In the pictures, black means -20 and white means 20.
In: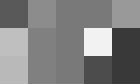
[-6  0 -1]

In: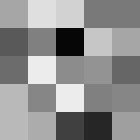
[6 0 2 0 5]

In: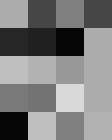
[  7 -15   4   7]

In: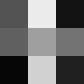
[ -7   5 -15]

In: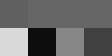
[ -5 -18]

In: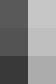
[-6 10]
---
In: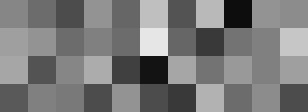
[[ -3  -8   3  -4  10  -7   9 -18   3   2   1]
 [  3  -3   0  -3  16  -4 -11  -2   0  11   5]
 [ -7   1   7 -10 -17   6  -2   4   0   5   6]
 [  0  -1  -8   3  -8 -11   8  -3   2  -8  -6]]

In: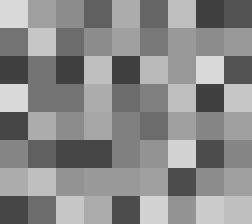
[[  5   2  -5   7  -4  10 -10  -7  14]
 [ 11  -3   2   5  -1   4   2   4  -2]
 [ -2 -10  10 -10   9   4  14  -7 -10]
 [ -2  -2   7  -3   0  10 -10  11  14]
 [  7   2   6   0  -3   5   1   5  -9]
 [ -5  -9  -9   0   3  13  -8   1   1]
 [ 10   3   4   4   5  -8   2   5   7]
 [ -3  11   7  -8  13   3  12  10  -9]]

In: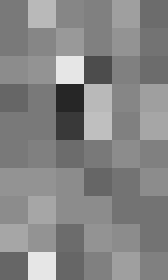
[[  9   1   0   5  -3  -1]
 [  1   4   0   3  -2  -1]
 [  3  16  -8   0  -3   2]
 [ -1 -14   9   1   5  -4]
 [ -1 -11  10   0   6  -1]
 [  0  -3  -1   2   0  -1]
 [  3   2  -4  -2   2   3]
 [  6   2   2  -2  -2   2]
 [  3  -3   3   2  -2   6]
 [ 16  -4   0   5   0  -4]]

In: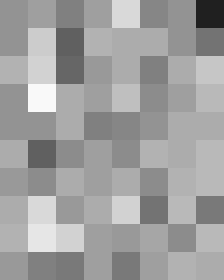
[[  5   0   5  14   1   3 -15   3]
 [ 12  -5   8   7   7   3  -2   3]
 [ 13  -4   4   7   0   7  11   8]
 [ 19   7   5  10   2   5   9   3]
 [  3   7   0   1   3   7   7   3]
 [ -5   2   5   2   8   7   9   7]
 [  2   7   5   7   2   8   9   4]
 [ 14   4   7  13  -2   9  -1   7]
 [ 16  13   5   4   6   2   9   8]
 [  0  -1   5  -1   5   8   7   4]]

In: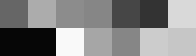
[[  7   2   1  -9 -12  14  -4]
 [-19  19   6   1  12  11 -19]]

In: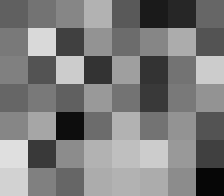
[[ -2   1   8  -6 -16 -14  -4  -5]
 [ 14 -10   3  -3   1   7  -7  -1]
 [ -7  12 -12   5 -12  -2  12   0]
 [ -1  -5   4  -2 -11  -1   3  -4]
 [  6 -18  -3   8  -2   3  -7   1]
 [-11   2   8  10  12   4 -10  15]
 [  0  -4   7   8   7   2 -19  13]]

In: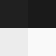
[[-16 -15]
 [ 19  17]]
